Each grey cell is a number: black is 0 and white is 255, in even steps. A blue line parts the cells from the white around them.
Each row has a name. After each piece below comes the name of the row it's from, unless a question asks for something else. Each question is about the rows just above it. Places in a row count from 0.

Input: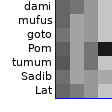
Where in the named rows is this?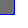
Sadib, 0
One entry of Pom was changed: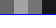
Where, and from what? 0, [95]
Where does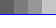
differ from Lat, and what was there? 0, [102]
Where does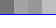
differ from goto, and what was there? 3, [197]
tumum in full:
[ 88 163 116 197]
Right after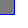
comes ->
[151]

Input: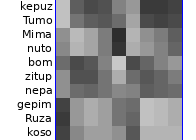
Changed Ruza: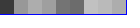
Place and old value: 5, [101]
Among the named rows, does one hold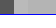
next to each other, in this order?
no
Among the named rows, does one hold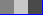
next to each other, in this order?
yes

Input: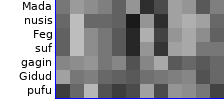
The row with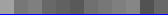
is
Gidud
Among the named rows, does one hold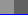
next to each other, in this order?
no
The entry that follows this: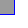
[141]
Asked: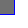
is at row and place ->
Gidud, 6
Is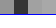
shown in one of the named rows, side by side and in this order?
yes
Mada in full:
[119 155 141 127  97 149  46  75 161 149  89 127]

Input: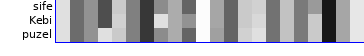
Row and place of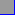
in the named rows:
sife, 18
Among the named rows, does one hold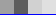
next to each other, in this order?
no
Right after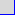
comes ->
[114]
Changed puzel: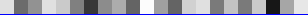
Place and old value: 15, [114]
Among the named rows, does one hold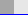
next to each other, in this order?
yes
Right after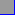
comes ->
[23]

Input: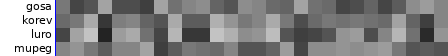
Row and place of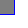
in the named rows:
korev, 4
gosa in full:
[120  69  84 163  77  77  63 163 113 133 141 100  84 141 133 106 100 163
 113 106  69  77 100  69  92 141 156 133]

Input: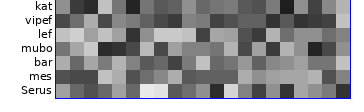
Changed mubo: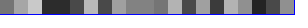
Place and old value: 4, [51]
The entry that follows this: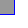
[97]
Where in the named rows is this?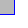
mubo, 6
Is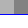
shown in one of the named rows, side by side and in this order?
yes

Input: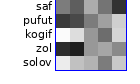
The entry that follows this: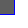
[172]
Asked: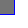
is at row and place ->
saf, 3
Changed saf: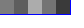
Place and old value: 4, [50]

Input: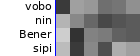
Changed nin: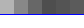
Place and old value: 3, [72]
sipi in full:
[188  58 136  78 173 160]
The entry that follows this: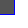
[91]
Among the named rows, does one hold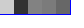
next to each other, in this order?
no
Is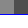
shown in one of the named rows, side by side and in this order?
yes
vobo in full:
[ 58 160 152 111 117 144]

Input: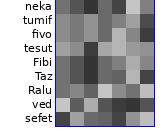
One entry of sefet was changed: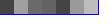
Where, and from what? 5, [146]
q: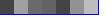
sefet
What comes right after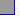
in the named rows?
[146]
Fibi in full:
[114  84  53 106 128 173 134]
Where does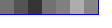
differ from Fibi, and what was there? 3, [106]
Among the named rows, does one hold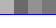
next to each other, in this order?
no

